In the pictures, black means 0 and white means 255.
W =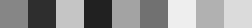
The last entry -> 219
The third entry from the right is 238
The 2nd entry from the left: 46

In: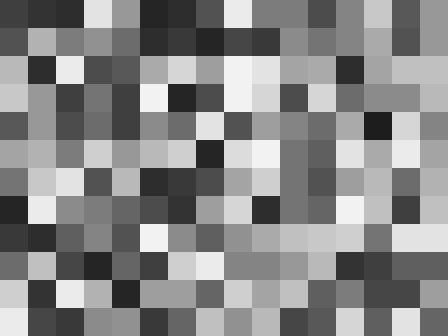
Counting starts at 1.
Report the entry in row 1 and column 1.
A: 63
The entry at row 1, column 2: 51
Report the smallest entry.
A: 29
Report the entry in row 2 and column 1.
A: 82
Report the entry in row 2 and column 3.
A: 124
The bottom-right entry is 101
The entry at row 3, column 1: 185
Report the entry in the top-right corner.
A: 152
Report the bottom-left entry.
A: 235
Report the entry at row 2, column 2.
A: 178
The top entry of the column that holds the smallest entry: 200
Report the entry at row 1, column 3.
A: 45
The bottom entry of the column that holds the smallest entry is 95

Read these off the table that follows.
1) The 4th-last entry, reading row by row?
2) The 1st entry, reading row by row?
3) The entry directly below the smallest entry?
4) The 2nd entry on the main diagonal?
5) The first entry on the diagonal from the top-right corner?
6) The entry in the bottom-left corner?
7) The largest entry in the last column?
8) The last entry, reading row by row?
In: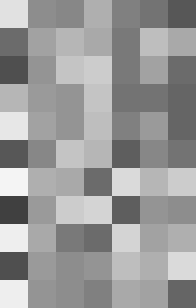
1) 128
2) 225
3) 238
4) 162
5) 87
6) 238
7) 218
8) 101

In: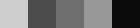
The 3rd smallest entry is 110
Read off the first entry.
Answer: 205
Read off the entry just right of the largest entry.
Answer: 76

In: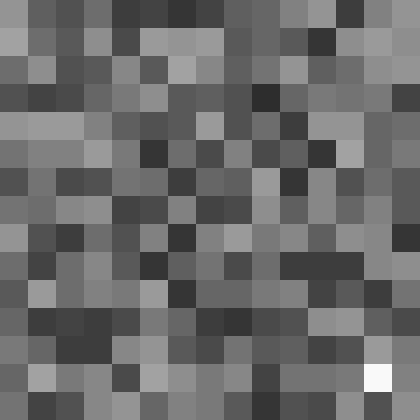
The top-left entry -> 148
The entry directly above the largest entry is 154
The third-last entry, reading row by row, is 142
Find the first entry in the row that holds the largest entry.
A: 102
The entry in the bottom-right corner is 142
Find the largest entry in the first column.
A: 162
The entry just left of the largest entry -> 121
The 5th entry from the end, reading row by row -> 81
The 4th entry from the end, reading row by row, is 74
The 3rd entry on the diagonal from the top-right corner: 109
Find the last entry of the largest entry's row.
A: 129
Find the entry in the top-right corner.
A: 148
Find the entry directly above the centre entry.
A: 102
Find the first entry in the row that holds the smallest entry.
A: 81
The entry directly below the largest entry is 81
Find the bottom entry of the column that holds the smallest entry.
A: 53
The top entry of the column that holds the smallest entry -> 102
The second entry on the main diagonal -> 109
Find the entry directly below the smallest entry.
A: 109
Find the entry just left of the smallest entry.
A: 81
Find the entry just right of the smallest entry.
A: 102
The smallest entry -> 45
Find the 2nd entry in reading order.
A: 95
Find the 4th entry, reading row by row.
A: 109
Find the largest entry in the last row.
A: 148
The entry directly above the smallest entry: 115
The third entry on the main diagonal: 81

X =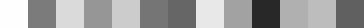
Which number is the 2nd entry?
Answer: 123
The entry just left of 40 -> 162
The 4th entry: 150
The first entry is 254

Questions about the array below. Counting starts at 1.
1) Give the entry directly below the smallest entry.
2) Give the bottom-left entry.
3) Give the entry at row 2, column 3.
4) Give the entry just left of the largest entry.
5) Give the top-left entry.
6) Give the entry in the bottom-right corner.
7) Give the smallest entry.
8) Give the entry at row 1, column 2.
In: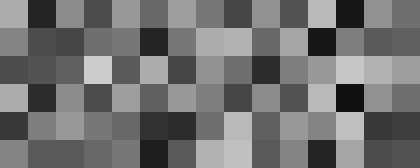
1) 192
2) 132
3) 70
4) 96
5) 172
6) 83
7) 17
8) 36

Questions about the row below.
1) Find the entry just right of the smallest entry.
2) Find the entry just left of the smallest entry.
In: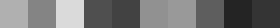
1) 52
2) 94

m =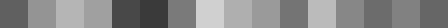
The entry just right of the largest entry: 175
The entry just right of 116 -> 187
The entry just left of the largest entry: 122
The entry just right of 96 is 148

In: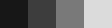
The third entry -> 121
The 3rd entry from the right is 61

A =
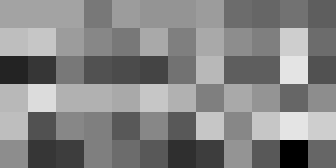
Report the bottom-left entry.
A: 141
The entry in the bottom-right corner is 102
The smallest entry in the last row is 0
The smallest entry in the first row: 94
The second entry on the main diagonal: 198
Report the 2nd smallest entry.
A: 35
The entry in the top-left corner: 163
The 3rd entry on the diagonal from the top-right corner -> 94
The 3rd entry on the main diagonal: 120
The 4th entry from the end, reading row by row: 148
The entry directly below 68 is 198
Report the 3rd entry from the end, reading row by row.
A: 88
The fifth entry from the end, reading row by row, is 61

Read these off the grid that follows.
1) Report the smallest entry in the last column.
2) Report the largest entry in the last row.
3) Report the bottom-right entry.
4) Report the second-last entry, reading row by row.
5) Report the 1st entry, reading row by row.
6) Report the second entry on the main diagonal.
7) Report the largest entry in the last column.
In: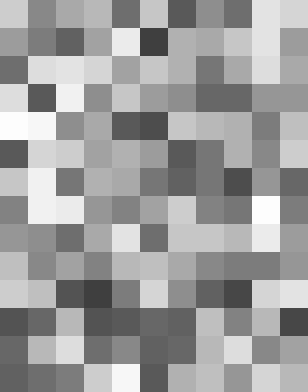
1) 71
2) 247
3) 184
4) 213
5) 205
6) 124
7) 227
